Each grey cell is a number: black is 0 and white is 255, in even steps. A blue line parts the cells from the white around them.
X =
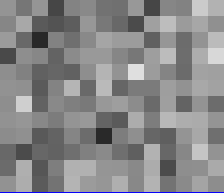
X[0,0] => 148
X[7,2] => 136
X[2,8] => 156
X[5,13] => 162
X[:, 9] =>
[70, 160, 96, 158, 156, 123, 106, 125, 102, 178, 172, 179]
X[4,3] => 102
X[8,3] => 99
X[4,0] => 142
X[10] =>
[107, 175, 86, 126, 177, 177, 149, 148, 137, 172, 75, 142, 143, 170]
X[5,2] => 90
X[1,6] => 120
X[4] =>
[142, 129, 97, 102, 97, 142, 180, 147, 223, 156, 132, 107, 162, 160]
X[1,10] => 189
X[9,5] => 128
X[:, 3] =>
[70, 83, 130, 99, 102, 131, 137, 124, 99, 98, 126, 115]
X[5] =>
[146, 144, 90, 131, 181, 105, 186, 102, 123, 123, 158, 146, 168, 162]
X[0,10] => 134
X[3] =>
[73, 142, 135, 99, 139, 153, 153, 134, 119, 158, 188, 109, 173, 216]
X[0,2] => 149
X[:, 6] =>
[114, 120, 165, 153, 180, 186, 152, 100, 41, 138, 149, 150]
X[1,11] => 155
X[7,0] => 146
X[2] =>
[155, 104, 40, 130, 111, 137, 165, 156, 156, 96, 150, 108, 147, 187]
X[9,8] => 95
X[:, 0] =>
[148, 134, 155, 73, 142, 146, 142, 146, 140, 104, 107, 146]
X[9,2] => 103
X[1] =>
[134, 168, 90, 83, 93, 151, 120, 104, 75, 160, 189, 155, 167, 144]
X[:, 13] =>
[178, 144, 187, 216, 160, 162, 108, 148, 111, 147, 170, 141]
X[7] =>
[146, 150, 136, 124, 148, 153, 100, 90, 172, 125, 184, 173, 171, 148]
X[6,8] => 140

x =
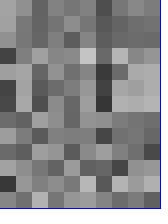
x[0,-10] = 163
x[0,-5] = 129
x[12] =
[134, 112, 178, 118, 150, 156, 132, 108, 123, 96]
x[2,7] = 105
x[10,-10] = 162
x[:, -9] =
[144, 120, 119, 127, 165, 163, 168, 98, 124, 94, 142, 151, 112]
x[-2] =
[56, 151, 128, 141, 121, 183, 88, 179, 155, 176]
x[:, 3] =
[130, 116, 127, 134, 146, 108, 139, 142, 128, 149, 99, 141, 118]
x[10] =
[162, 142, 119, 99, 155, 97, 102, 70, 145, 151]
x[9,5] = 138
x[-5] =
[157, 124, 90, 128, 125, 126, 70, 113, 118, 103]
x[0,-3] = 119
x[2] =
[145, 119, 102, 127, 93, 133, 93, 105, 108, 106]
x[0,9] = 124
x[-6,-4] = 143
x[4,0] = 159
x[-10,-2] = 135
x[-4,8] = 111
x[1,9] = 114
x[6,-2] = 173
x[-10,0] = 67
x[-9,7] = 107
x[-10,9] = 149

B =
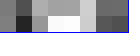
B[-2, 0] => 123
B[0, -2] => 106
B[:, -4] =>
[163, 253]
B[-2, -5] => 162
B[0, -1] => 107

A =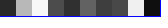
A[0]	41
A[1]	184
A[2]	247
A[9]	15

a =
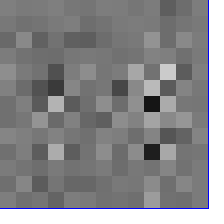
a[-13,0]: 127
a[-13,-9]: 119
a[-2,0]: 111
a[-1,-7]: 113
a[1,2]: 116
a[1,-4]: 122
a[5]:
[129, 108, 82, 58, 134, 114, 119, 71, 137, 186, 91, 132, 120]
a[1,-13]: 120
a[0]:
[127, 122, 123, 127, 119, 117, 125, 124, 118, 124, 94, 109, 125]
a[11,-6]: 121
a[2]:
[105, 137, 97, 114, 96, 94, 109, 118, 121, 147, 109, 137, 124]
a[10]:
[123, 116, 110, 122, 114, 117, 123, 109, 120, 115, 133, 114, 123]
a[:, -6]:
[124, 122, 118, 113, 124, 71, 109, 141, 126, 108, 109, 121, 115]
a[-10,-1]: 122
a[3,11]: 112
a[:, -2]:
[109, 117, 137, 112, 92, 132, 119, 150, 99, 116, 114, 134, 111]
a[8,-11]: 119
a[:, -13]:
[127, 120, 105, 124, 142, 129, 112, 112, 133, 112, 123, 111, 126]
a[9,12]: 118
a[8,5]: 112
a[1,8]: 124
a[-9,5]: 141
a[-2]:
[111, 134, 92, 117, 103, 103, 112, 121, 119, 139, 111, 134, 123]
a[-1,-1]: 123
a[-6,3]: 106
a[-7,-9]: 91

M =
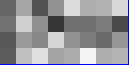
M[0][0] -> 103
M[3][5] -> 244
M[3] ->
[93, 191, 223, 164, 172, 244, 173, 179]
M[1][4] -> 112
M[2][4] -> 145
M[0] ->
[103, 166, 82, 146, 220, 173, 177, 215]
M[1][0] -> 115
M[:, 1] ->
[166, 207, 153, 191]

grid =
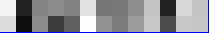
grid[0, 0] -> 243
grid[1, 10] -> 77
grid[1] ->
[219, 14, 139, 61, 97, 254, 145, 125, 156, 200, 77, 200, 198]
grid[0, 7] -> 121
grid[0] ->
[243, 35, 131, 139, 130, 225, 118, 121, 142, 196, 35, 216, 195]
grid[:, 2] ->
[131, 139]

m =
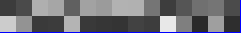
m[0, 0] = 60
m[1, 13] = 159
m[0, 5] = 162
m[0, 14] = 75
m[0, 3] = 166
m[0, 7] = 178
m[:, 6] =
[155, 54]
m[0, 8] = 177
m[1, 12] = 42

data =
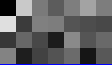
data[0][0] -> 1
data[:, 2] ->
[122, 128, 72, 66]
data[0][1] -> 201
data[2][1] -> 103
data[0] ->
[1, 201, 122, 92, 126, 163, 125]
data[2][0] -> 55
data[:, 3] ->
[92, 125, 28, 83]
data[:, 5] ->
[163, 77, 85, 21]

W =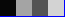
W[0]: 6
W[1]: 164
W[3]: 211
